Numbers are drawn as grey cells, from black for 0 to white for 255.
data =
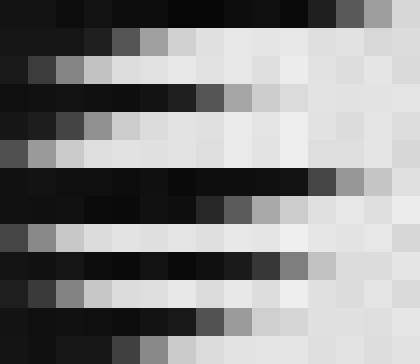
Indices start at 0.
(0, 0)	19
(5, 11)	222
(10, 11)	224
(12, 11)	222
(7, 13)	223
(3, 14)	228
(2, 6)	231
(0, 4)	12
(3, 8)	165
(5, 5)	224
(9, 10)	126
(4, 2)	68
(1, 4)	85
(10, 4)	220
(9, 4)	10
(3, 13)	227
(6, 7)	14
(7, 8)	91
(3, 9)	205
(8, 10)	239
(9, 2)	21
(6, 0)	17
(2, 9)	223
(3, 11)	227
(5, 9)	227
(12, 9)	228
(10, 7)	219
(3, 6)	31
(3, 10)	219
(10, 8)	232
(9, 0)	20
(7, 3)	11
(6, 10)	18
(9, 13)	220
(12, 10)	229
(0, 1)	19
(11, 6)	24

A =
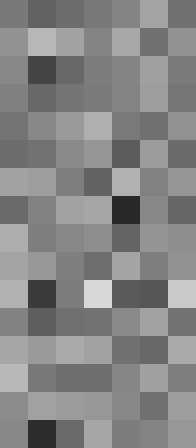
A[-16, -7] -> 121
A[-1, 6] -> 151
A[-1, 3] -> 166
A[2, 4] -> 132
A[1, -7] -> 146
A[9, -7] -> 163
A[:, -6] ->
[98, 183, 69, 104, 136, 114, 157, 129, 126, 151, 59, 95, 153, 121, 161, 45]
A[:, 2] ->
[108, 162, 105, 117, 153, 137, 126, 161, 135, 127, 125, 112, 169, 111, 155, 106]
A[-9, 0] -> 106
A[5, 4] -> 92
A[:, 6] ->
[113, 146, 123, 118, 145, 107, 150, 103, 142, 146, 201, 115, 170, 126, 158, 151]
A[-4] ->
[166, 153, 169, 161, 113, 104, 170]
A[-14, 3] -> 125
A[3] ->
[128, 104, 117, 123, 131, 157, 118]
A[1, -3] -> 167
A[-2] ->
[139, 161, 155, 151, 136, 112, 158]
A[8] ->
[173, 126, 135, 142, 100, 148, 142]
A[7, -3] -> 41
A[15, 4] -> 125
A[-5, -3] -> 138
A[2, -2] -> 160
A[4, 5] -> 112
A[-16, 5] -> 163
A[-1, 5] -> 131
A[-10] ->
[162, 157, 126, 99, 177, 129, 150]
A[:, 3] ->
[121, 132, 125, 123, 175, 150, 99, 166, 142, 110, 216, 114, 161, 111, 151, 166]
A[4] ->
[116, 136, 153, 175, 122, 112, 145]

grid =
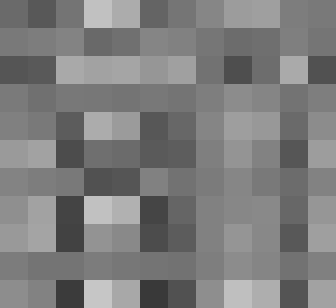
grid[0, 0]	106
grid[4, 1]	121
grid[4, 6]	103
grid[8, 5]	76
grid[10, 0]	141
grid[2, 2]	169
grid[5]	[154, 162, 76, 111, 107, 90, 93, 127, 148, 130, 86, 157]
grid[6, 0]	131
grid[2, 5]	150
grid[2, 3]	162
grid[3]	[122, 112, 120, 119, 116, 120, 116, 126, 140, 133, 115, 126]
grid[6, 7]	123
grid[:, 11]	[121, 117, 81, 126, 140, 157, 130, 150, 159, 128, 162]
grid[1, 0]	121
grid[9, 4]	119
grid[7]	[143, 162, 68, 193, 177, 69, 101, 129, 135, 137, 103, 150]
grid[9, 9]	133
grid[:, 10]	[125, 127, 170, 115, 106, 86, 108, 103, 88, 114, 84]
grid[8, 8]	149
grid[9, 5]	116
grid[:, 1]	[88, 125, 89, 112, 121, 162, 125, 162, 164, 116, 130]
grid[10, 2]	59
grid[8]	[153, 164, 66, 147, 137, 76, 92, 129, 149, 136, 88, 159]
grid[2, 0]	85
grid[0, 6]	117
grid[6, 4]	85
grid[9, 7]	126
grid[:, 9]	[159, 111, 109, 133, 152, 130, 121, 137, 136, 133, 174]

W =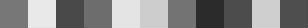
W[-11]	119
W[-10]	233
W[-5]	115
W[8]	76

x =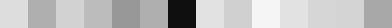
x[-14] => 221
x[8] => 208
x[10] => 226

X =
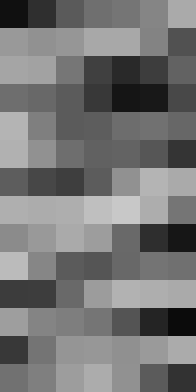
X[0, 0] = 16
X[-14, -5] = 90
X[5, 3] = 97
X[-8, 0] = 93
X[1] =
[153, 145, 150, 168, 168, 131, 81]
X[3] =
[110, 104, 91, 56, 21, 24, 72]
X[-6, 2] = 170
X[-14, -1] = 170
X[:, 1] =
[47, 145, 162, 104, 127, 145, 71, 172, 153, 134, 61, 132, 116, 127]
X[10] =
[60, 61, 105, 156, 178, 174, 170]
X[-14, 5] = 133
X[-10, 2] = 91
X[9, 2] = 91
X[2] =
[165, 162, 118, 64, 41, 61, 98]
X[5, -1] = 52
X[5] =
[177, 145, 110, 97, 99, 86, 52]
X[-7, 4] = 200
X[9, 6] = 112
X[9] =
[187, 134, 91, 85, 104, 116, 112]
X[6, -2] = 180
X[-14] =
[16, 47, 90, 111, 117, 133, 170]
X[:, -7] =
[16, 153, 165, 110, 180, 177, 93, 175, 139, 187, 60, 158, 56, 113]
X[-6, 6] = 22
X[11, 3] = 117
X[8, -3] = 105
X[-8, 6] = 170
